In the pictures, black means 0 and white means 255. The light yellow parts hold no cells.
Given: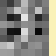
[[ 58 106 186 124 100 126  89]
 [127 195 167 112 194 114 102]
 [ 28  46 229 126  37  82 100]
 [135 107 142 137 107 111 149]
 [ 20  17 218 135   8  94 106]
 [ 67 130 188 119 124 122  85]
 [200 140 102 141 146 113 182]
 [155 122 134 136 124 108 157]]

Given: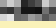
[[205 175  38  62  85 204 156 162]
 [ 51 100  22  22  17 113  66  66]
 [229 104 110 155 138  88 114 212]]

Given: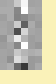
[[170 201 246 162 164 167]
 [172 135 254 170 167 172]
 [172 132 139 153 159 159]
 [160 204  97 171 153 165]
 [160  78 213 166 162 167]
 [178 234 179 158 163 150]
 [164 135 254 159 152 157]
 [161 200 181 173 178 164]
 [145 221 193 154 157 163]
 [174 107  56 154 169 165]]

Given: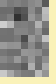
[[123 129 121 136 144  89 139]
 [109  79  88 139 110 188 108]
 [127  49  80 151 128 182 114]
 [181 125 127 121 176 120 206]
 [113 133 132 122 146 105 115]
 [113 121  76 152 130 193 113]
 [146 148 103 137 107 133 155]
 [111 111 150 147 141 116 119]
 [125 153 122 150 114 142 136]
 [112 111  92 174 111 168 116]
 [168 138 123 121 183 148 200]]

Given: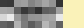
[[ 55 154 159 132 146 165 147  51  57]
 [163  95  56  77  49  94 101 161 167]
 [234 154 120 147 149 162 166 232 214]
 [ 89 178 124  93 115 183 156  97  99]]

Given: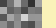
[[116 179 107  49 162  68]
 [ 98 116  75 123 117 172]
 [166 137 211 150 151  88]
 [103 143  90  78 141 141]]
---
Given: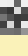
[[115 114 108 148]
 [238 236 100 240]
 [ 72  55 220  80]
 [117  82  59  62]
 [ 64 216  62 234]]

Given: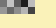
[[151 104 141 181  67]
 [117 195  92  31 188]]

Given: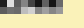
[[ 93 112 106 189 208 133 159 133 153]
 [ 30 223  92 132  67  21  97  21 105]]

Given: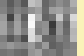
[[115 122 109 103 148 159 119 125 107 131 135]
 [124  91 117  88 193 179 102 121 141 127 173]
 [130 104 129 119 145 159 107 157 163 141 154]
 [153  67 150  95 243 177 100 112 198 118 216]
 [163 114 161 114 249 137 144  58 148 100 192]
 [163 122 162 126 222 129 148  73 150 107 180]
 [126  88 117  78 219 182 103 100 132 118 184]
 [139 152 138 134 154 121 154  96 107 120 131]]

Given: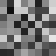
[[ 40  44 125 164 132 112  61  99]
 [130  49 216 129 170  33 137 205]
 [162  15 202 201 109  67  69 218]
 [ 79 141 140  30 190  56 194 112]
 [126 148  32 119  37 177  71  55]
 [142 154 145  33 160  57 198 143]
 [204  75 210 125 130  41 140 229]
 [127 142  53 113  59 153  87  74]]

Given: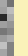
[[165 129]
 [167 114]
 [160 189]
 [ 42 170]
 [159 149]
 [119 135]
 [157 171]
 [193 130]]

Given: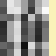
[[ 68 110 214  46 173  66 156]
 [100 230 206 159  82 170 215]
 [ 79 224 229 160  57 183 250]
 [107  99 171  48 195  92 173]
 [ 42 168 221  76 126  52 107]
 [ 48 168 215  67 117  44 119]
 [ 56 165 221  83 113  38 120]
 [102  87 186  15 219 109 188]]

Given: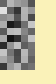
[[ 56 154 180 100 114]
 [101 182 158 146  84]
 [224  98  53 180 151]
 [140 154  85 177  75]
 [172  26  47 112 197]
 [ 90 185 190 134 101]
 [169  18  47 116 195]
 [ 43 147 192  94 116]
 [196 116  71 185 113]
 [168 137  76 178  98]]
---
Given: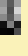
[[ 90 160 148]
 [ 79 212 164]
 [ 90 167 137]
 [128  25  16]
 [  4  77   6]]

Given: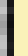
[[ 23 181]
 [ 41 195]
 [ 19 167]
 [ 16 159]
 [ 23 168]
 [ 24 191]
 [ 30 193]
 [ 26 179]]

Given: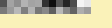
[[163 142 179 163 167  50  14  83  36  78 245 233  83]
 [154 184 127 179 119 136  95 184 134  99 174 157 122]]

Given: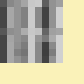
[[136 147 165 200 203  94 146 159  86]
 [167 147 129 203 137  66 146 208  69]
 [167 147 129 203 137  66 146 208  69]
 [167 147 129 203 137  66 146 208  69]
 [142 147 173 200 194 101 160 165  87]
 [164 147 136 203 149 121 171 208  69]
 [167 143 124 203 137  63 138 208  69]
 [167 129 117 203 137  62 125 208  69]
 [167 147 129 203 137  66 146 208  69]]

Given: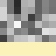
[[115  41 176 183  98 132 117 190]
 [114  47 169 162  99 130 114 212]
 [176 129 170  62 107 183 198 212]
 [173 247 112 104 191 157 172 100]
 [194 127 138  95 103 226 218 137]
 [147 193 197 215 177 109 146  63]]

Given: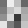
[[238 189 103 113]
 [192 216 166 126]
 [217  56 176 145]
 [126  87 196 228]]

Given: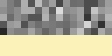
[[124 106 175  84 187 122 158  72 147 108 111  77  77 119 157 154]
 [124 139 173 173 103 169  94 220 139 147 160  77 196 154 164 143]
 [108 140 123  84  84 178 118 181 117 136 160  54 163 123 181 171]
 [153 162  82 129 110 126 121 114 108 126 148 211 128  50 159  87]
 [141 127 127 163 129 101 120 154 101 158 192 109  75 169 134  39]]

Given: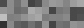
[[140 113 143  67  80 137 154 149 133 157 167  77]
 [140 107 114 171 159 147  70 118 125  73  75 147]
 [127 130 146 159 167 124 130 129 137  73  81 191]
 [137  97  89 113  94 147  69 115 109 147 140  49]]
